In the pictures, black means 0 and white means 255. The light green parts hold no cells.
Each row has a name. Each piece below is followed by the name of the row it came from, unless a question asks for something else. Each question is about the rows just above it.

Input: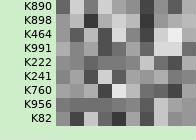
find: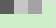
K956
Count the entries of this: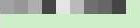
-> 9
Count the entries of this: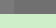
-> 4

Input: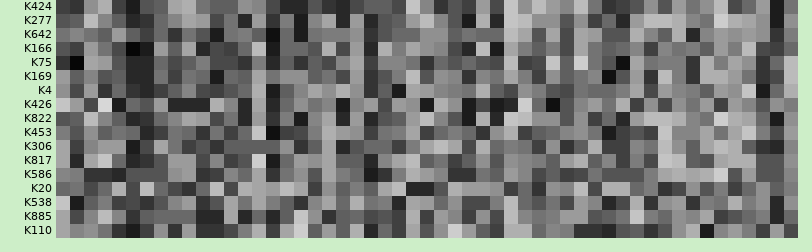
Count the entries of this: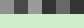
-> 6
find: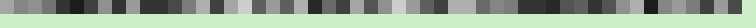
K110
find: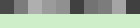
K453
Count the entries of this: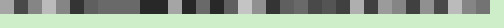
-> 35

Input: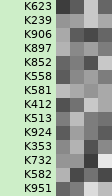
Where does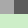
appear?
K906
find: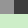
K732
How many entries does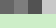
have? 4

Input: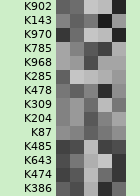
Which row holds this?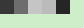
K970
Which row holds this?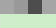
K968

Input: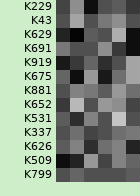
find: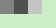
K531
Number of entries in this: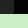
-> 2

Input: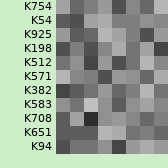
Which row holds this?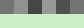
K512
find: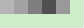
K925
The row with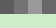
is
K382
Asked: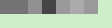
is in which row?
K94

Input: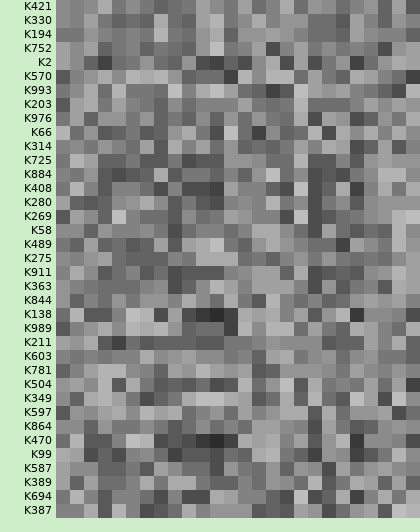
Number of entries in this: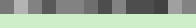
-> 14
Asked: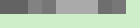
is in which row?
K275
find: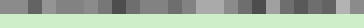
K58
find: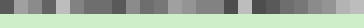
K269
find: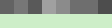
K587

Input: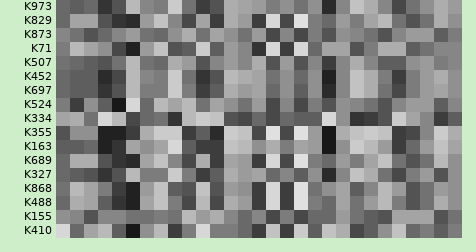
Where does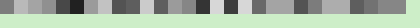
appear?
K71
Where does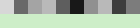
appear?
K410
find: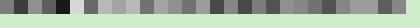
K524
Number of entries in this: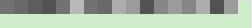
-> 17

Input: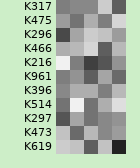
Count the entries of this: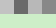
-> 4
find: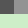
K216
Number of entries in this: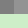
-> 2
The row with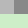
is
K473
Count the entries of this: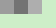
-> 3

